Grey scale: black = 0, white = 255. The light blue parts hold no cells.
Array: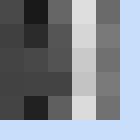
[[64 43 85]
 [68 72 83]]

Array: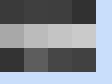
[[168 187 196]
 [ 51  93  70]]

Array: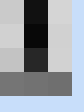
[[209   8 209]
 [195  39 210]]

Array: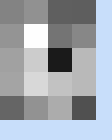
[[148 254 116]
 [161 204  26]]

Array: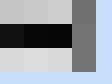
[[ 17   7   6]
 [217 221 217]]

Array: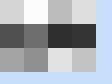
[[ 80 110  47]
 [164 144 226]]

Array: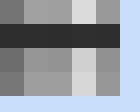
[[ 46  46  45]
 [109 150 147]]

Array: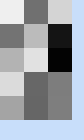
[[115 187  20]
 [179 225   3]]
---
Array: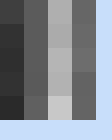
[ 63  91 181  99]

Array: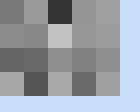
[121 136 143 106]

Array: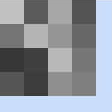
[193 180 184 127]

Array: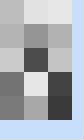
[189 149 196]

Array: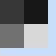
[ 55 216]

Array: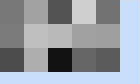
[120 191  18]

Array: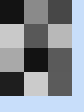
[19 88 90]

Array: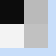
[ 12 193]

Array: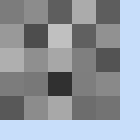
[124  77 167 126 115]
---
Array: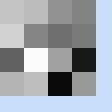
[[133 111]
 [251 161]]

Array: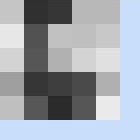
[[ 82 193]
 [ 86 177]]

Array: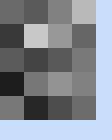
[[200 152]
 [ 68  89]]

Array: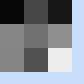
[[113 143]
 [ 81 237]]

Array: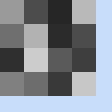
[[178  42]
 [205  91]]

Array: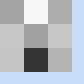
[[162 198]
 [ 53 181]]

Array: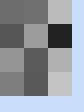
[[155  33]
 [ 90 176]]
